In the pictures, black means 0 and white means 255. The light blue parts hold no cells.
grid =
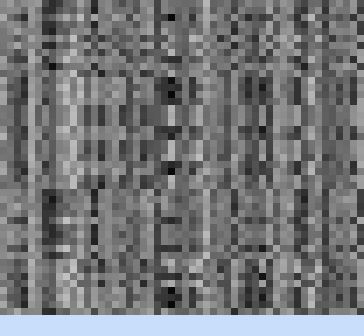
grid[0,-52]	139
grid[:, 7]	[45, 47, 96, 49, 33, 101, 38, 93, 94, 16, 94, 96, 96, 101, 95, 90, 91, 95, 97, 99, 92, 93, 86, 90, 97, 92, 102, 53, 23, 43, 55, 88, 43, 42, 56, 92, 44, 93, 105, 93, 93, 100, 84, 105, 41]
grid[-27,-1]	145
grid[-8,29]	100
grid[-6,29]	135
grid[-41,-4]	132
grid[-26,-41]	154
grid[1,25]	101
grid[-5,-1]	155
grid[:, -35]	[78, 112, 140, 116, 106, 88, 102, 63, 136, 112, 64, 149, 142, 143, 136, 55, 64, 63, 144, 155, 61, 65, 81, 134, 143, 62, 69, 122, 108, 104, 114, 136, 125, 79, 113, 143, 81, 71, 87, 138, 70, 148, 140, 140, 101]
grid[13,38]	69
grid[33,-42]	119
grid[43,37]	53
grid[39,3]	49
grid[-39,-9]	70
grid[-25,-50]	70
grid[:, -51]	[154, 138, 109, 142, 133, 118, 135, 117, 91, 128, 111, 108, 81, 108, 85, 113, 111, 117, 89, 104, 110, 117, 114, 99, 112, 115, 114, 134, 135, 144, 143, 93, 135, 155, 148, 87, 151, 109, 116, 80, 119, 106, 87, 109, 132]
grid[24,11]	182
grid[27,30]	86
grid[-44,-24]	106
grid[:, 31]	[104, 122, 124, 118, 129, 51, 129, 104, 115, 120, 84, 125, 128, 121, 115, 110, 105, 102, 133, 110, 106, 108, 76, 113, 131, 106, 86, 122, 121, 139, 123, 120, 120, 108, 116, 135, 105, 77, 52, 135, 78, 120, 129, 125, 135]
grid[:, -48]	[146, 154, 152, 147, 126, 161, 132, 168, 175, 151, 139, 154, 160, 152, 173, 170, 167, 167, 161, 159, 165, 168, 178, 171, 153, 166, 142, 156, 146, 126, 148, 174, 150, 148, 153, 168, 141, 177, 166, 157, 173, 152, 161, 151, 133]
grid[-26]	[177, 104, 76, 62, 159, 148, 71, 99, 146, 159, 142, 154, 117, 144, 125, 131, 137, 155, 98, 135, 113, 132, 70, 74, 34, 88, 132, 82, 98, 149, 107, 110, 90, 143, 100, 69, 105, 55, 75, 127, 105, 73, 64, 123, 171, 127, 84, 118, 57, 114, 52, 106]
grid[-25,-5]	91
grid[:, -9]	[69, 51, 120, 50, 74, 100, 70, 84, 94, 34, 92, 122, 117, 121, 98, 83, 87, 84, 120, 123, 84, 83, 76, 102, 116, 78, 97, 47, 33, 68, 50, 98, 55, 66, 54, 121, 62, 85, 105, 118, 77, 123, 117, 117, 73]
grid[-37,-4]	75
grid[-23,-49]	91
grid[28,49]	154
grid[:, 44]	[105, 114, 182, 116, 116, 102, 114, 118, 173, 111, 114, 185, 159, 181, 175, 111, 113, 114, 158, 171, 116, 114, 82, 170, 181, 111, 115, 116, 120, 118, 113, 164, 115, 112, 114, 161, 112, 84, 104, 163, 83, 184, 165, 184, 118]
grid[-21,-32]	130
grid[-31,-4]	67
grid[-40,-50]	88
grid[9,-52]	146
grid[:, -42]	[109, 91, 127, 97, 134, 191, 133, 184, 149, 121, 189, 128, 121, 131, 146, 183, 187, 185, 119, 142, 186, 182, 177, 149, 136, 185, 186, 94, 114, 129, 99, 148, 94, 119, 95, 121, 117, 184, 193, 120, 181, 126, 126, 131, 137]
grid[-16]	[114, 144, 163, 126, 126, 126, 48, 43, 95, 94, 129, 128, 149, 75, 139, 132, 91, 104, 130, 123, 145, 163, 75, 151, 124, 99, 96, 125, 115, 153, 115, 139, 120, 44, 107, 117, 86, 111, 154, 87, 142, 166, 86, 68, 118, 105, 75, 131, 123, 128, 132, 56]
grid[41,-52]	166
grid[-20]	[119, 115, 67, 98, 166, 100, 132, 92, 124, 130, 185, 130, 77, 110, 59, 109, 143, 62, 83, 123, 62, 80, 89, 103, 180, 104, 96, 130, 162, 103, 123, 106, 68, 117, 137, 92, 72, 149, 62, 155, 137, 124, 154, 78, 111, 137, 96, 93, 111, 105, 143, 160]
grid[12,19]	90

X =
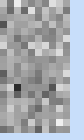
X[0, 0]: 196
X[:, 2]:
[236, 184, 169, 160, 153, 117, 152, 147, 168, 140, 142, 162, 44, 97, 176, 161, 162, 165, 179]
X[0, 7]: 223
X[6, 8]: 190
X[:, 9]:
[165, 123, 185, 177, 148, 217, 140, 147, 161, 179, 217, 145, 198, 174, 149, 162, 158, 197, 149]
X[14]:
[146, 182, 176, 181, 169, 140, 199, 126, 124, 149]
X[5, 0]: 185
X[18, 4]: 158
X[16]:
[169, 183, 162, 159, 128, 158, 162, 160, 169, 158]
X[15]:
[158, 205, 161, 188, 136, 107, 163, 148, 208, 162]
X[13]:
[125, 169, 97, 152, 119, 156, 100, 128, 167, 174]
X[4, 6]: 145
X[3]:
[83, 187, 160, 160, 177, 185, 142, 191, 150, 177]
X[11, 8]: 167
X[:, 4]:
[137, 224, 164, 177, 160, 139, 210, 128, 142, 159, 151, 129, 150, 119, 169, 136, 128, 203, 158]
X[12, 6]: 147
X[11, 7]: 137
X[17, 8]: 239
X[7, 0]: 139
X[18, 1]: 130
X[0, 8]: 202
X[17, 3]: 126
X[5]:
[185, 163, 117, 150, 139, 176, 136, 133, 163, 217]
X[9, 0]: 161
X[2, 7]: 154
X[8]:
[159, 177, 168, 157, 142, 149, 150, 135, 161, 161]
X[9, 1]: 175

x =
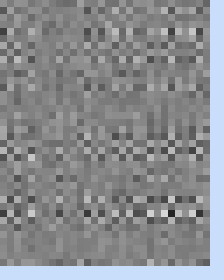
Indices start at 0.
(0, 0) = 145
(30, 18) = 186
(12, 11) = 134
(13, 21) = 140
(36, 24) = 140
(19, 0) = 164
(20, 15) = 135
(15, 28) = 130
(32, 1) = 131
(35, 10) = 130
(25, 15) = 124
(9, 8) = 120
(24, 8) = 153
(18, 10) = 125
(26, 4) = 131
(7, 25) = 130
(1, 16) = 174
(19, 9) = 125
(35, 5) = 129
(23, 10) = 153
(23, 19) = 143
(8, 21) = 79
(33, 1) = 126
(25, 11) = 132
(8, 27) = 89
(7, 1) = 147
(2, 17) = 148
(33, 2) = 149
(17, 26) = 142
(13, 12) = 159
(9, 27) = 130
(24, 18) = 126
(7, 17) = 125
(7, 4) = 144
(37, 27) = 144
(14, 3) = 128
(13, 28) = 144
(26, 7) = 123
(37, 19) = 125
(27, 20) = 129
